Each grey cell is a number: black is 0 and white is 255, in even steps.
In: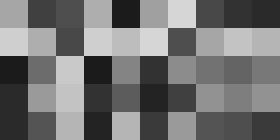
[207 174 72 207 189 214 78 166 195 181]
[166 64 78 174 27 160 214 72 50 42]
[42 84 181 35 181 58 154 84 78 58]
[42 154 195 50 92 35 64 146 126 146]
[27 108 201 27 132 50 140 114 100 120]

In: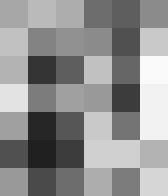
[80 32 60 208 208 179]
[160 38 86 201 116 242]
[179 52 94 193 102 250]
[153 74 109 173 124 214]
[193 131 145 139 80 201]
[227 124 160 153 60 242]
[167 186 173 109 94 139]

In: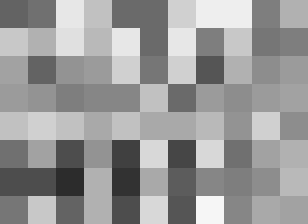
[77 77 44 177 50 169 92 134 126 141 185]
[112 162 77 147 64 216 70 216 112 162 177]
[118 200 99 177 77 216 85 246 134 169 162]
[155 147 126 134 134 193 106 155 141 155 162]
[162 99 147 155 208 118 208 85 177 141 155]
[193 208 193 169 193 169 169 185 147 208 141]
[200 177 224 185 231 106 231 126 200 118 126]
[99 112 231 193 106 106 208 238 238 126 177]

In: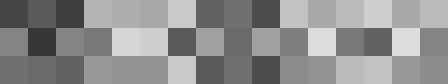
[69 90 62 181 174 168 201 98 112 76 194 168 187 207 168 187]
[112 106 98 152 146 146 201 90 112 76 140 146 187 194 152 140]
[132 55 132 120 213 207 90 160 106 160 126 220 120 98 220 132]

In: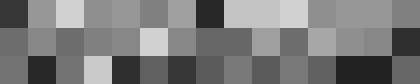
[109 135 109 128 135 209 135 103 103 159 109 167 143 135 47]
[115 40 115 201 47 96 54 90 121 90 121 96 34 34 103]
[54 151 209 143 151 128 159 40 195 195 209 143 151 151 128]

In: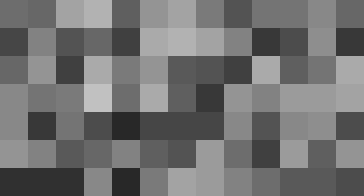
[48 48 48 136 40 122 163 155 130 109 89 89 76]
[103 148 64 170 122 148 89 83 64 170 95 116 170]
[70 130 83 103 64 170 178 163 130 56 76 142 56]
[148 130 89 103 130 95 83 155 109 64 155 95 148]
[136 56 116 76 40 70 70 70 136 83 136 142 76]
[136 116 122 193 109 170 95 56 148 130 155 155 163]
[109 103 163 178 95 148 163 122 83 116 116 136 103]

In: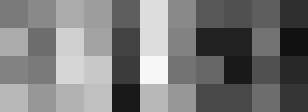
[122 137 171 157 94 221 137 87 80 94 47]
[184 151 178 192 25 184 151 72 72 109 53]
[171 109 207 163 66 221 130 33 33 115 17]
[130 122 214 200 59 247 115 102 25 80 40]
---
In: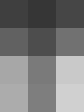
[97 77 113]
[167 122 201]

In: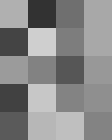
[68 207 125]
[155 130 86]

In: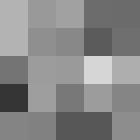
[179 143 136]
[116 156 154]

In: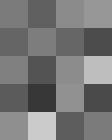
[101 125 102]
[128 83 140]

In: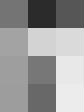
[163 211 218]
[158 119 232]

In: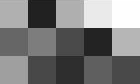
[102 125 74]
[159 72 46]

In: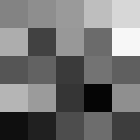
[173 65 152]
[85 98 58]

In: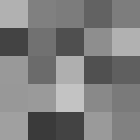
[67 113 79]
[153 107 175]
